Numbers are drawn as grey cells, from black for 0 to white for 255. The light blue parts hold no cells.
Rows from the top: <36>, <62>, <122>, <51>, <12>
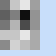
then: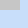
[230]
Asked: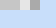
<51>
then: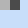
[147]

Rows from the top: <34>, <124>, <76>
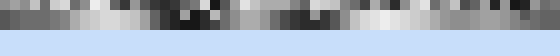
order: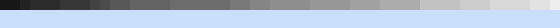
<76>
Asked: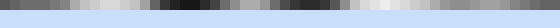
<76>
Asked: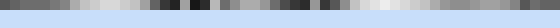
<124>

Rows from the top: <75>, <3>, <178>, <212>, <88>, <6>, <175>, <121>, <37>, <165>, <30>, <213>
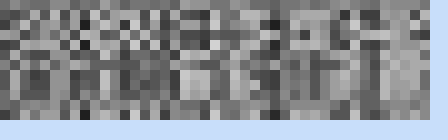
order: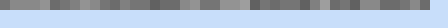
<75>
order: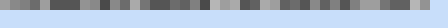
<165>
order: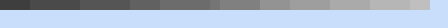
<37>
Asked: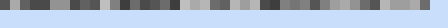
<37>

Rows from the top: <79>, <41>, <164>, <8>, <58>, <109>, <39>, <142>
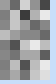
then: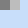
[82]
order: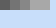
<109>
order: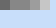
<164>
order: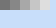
<142>
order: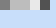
<39>
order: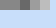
<8>

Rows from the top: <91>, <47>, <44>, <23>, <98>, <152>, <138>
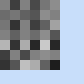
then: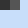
[191]
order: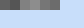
<47>
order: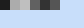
<138>
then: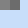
[141]
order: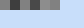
<152>
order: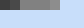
<152>

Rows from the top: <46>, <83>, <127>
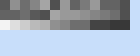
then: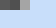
[153]
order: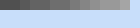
<83>
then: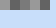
[99]
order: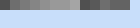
<83>
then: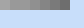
[80]
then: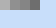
[110]
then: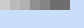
[68]

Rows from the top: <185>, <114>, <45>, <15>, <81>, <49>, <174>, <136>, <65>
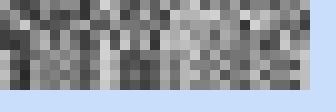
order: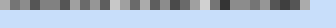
<185>
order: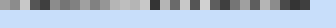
<81>
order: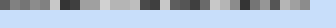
<81>

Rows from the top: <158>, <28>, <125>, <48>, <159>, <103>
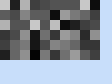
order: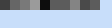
<28>
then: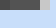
[13]
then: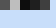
[74]
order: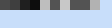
<125>
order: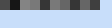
<159>

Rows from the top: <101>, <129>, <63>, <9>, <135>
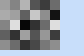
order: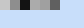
<129>
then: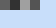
[151]
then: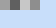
[19]

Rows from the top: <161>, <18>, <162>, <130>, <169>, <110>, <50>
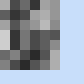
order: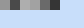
<161>
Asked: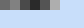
<110>

